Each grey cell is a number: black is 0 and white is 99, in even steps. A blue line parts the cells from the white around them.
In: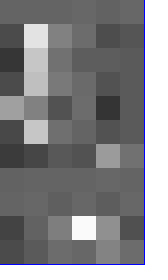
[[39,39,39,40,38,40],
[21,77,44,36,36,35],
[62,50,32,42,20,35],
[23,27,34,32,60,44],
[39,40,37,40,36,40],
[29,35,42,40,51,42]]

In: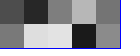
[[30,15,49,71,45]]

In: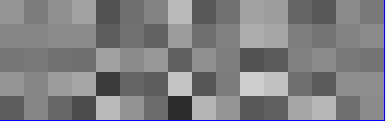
[[58,48,56,63,32,43,51,72,34,44,63,61,39,34,54,47],
[46,47,44,43,62,54,59,37,56,49,32,35,50,54,47,45],
[36,52,40,29,72,57,42,17,70,58,34,37,64,71,43,54]]

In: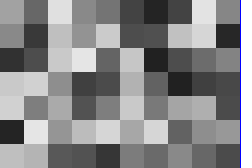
[[63,40,87,53,45,26,14,26,88,52],
[19,30,78,89,39,77,13,30,42,51],
[81,49,66,32,49,78,47,64,68,29],
[74,70,34,32,21,48,41,53,40,29]]

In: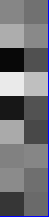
[[52,44],
[3,31],
[9,32],
[50,52],
[21,41]]

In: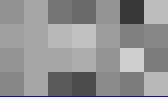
[[57,65,45,41,58,22,73],
[58,65,65,67,58,80,48]]

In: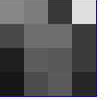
[[52,48,22,86],
[12,36,34,23]]

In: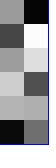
[[60,2],
[61,86],
[70,68]]
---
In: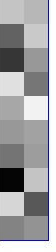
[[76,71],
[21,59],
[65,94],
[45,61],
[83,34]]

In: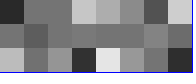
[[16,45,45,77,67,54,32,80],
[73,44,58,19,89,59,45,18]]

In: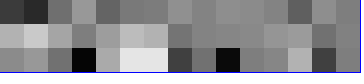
[[23,16,43,59,39,47,48,56,51,55,54,51,37,55,49],
[54,59,44,2,66,89,89,25,44,4,49,52,69,25,49]]

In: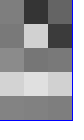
[[49,20,39],
[54,46,47],
[51,50,49]]

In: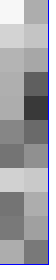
[[96,67],
[70,65],
[67,22],
[45,56],
[45,67],
[67,47]]

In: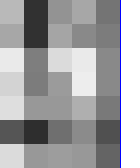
[[72,19,57,65,45],
[91,49,85,91,53],
[86,59,59,68,47],
[85,59,61,59,39]]

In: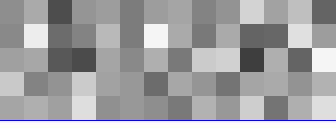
[[55,66,30,58,61,48,61,64,51,57,82,63,74,39],
[62,65,34,29,64,53,68,47,79,81,24,68,39,95],
[64,68,62,86,56,59,55,47,69,59,80,45,68,86]]

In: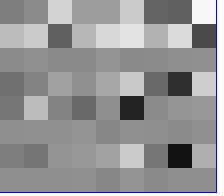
[[49,54,82,61,61,79,39,37,96],
[54,56,53,53,57,53,54,55,56],
[46,73,51,41,55,14,54,58,59],
[49,45,57,59,63,79,46,7,68]]

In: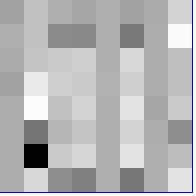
[[63,75,68,65,68,63,66,82],
[66,76,79,80,68,84,67,74],
[67,98,75,82,68,88,65,79],
[67,1,79,83,68,88,68,73]]
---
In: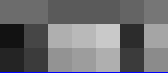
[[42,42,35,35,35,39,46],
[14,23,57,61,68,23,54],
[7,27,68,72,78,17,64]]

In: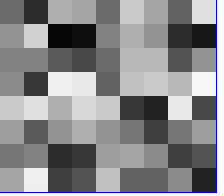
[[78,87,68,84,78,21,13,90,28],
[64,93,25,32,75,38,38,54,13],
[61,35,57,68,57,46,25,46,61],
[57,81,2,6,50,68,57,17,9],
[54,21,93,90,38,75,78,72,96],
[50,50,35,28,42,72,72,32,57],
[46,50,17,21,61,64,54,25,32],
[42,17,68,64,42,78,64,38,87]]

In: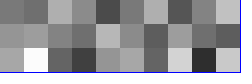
[[65,98,39,25,58,65,39,82,18,78],
[58,61,51,43,71,54,36,61,43,36],
[47,43,68,54,29,47,68,33,51,75]]

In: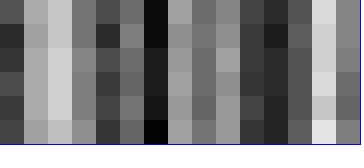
[[32,66,77,45,29,42,4,62,42,52,26,17,32,85,52],
[29,66,81,49,23,39,11,62,42,56,20,17,32,85,42],
[26,62,74,56,20,39,1,62,45,59,20,14,36,88,49],
[23,66,81,49,26,45,8,59,39,59,26,14,32,77,39],
[20,66,81,52,29,42,11,59,42,62,23,17,32,81,49],
[17,62,77,45,17,49,4,56,45,56,23,11,36,81,52]]

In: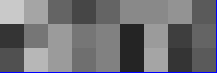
[[78,64,39,27,39,53,53,57,35],
[31,71,60,43,50,14,64,20,35],
[20,46,60,46,50,14,60,24,39]]

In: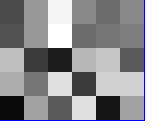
[[74,23,11,71,77,35],
[67,46,87,23,81,81],
[32,59,99,42,46,49],
[29,59,95,53,42,53],
[4,63,35,87,8,63]]

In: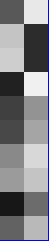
[[80,17],
[76,17],
[60,76],
[53,84],
[38,72],
[34,90],
[28,64],
[25,57],
[13,93],
[9,42]]

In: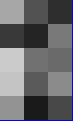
[[79,44,41],
[76,35,54],
[65,32,18],
[57,10,28],
[22,14,47]]
